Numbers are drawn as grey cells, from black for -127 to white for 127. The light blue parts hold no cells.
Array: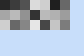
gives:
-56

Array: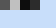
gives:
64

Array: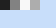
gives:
2

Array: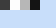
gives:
125

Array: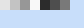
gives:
-83

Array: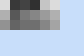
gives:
-16

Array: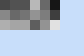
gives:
-33

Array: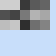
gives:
-81
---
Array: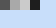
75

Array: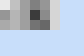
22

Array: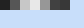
-62

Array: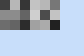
55

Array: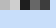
-24

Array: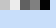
0

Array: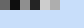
77

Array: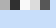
92

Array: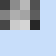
56

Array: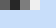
-2
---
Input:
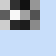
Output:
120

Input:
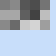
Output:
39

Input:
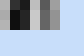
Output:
-112

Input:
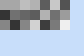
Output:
-14

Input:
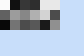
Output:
28

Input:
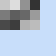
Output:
-33

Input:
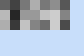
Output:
-89
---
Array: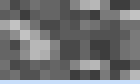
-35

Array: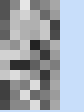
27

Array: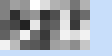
114

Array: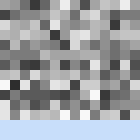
16

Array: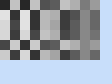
27
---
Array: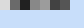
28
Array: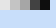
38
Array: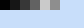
-29
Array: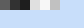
96
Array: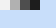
49
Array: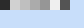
22
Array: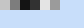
-77
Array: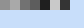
-96
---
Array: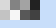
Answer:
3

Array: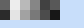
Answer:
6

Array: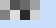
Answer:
-44

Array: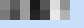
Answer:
-42

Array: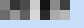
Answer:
-108

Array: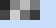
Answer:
5

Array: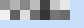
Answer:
-61

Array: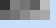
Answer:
-10

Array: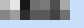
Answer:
-6
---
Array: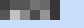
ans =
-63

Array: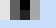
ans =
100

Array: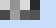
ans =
81

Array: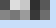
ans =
-51

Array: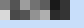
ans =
-3

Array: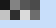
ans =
-104

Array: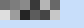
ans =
-14

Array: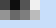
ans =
-61

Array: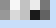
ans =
14
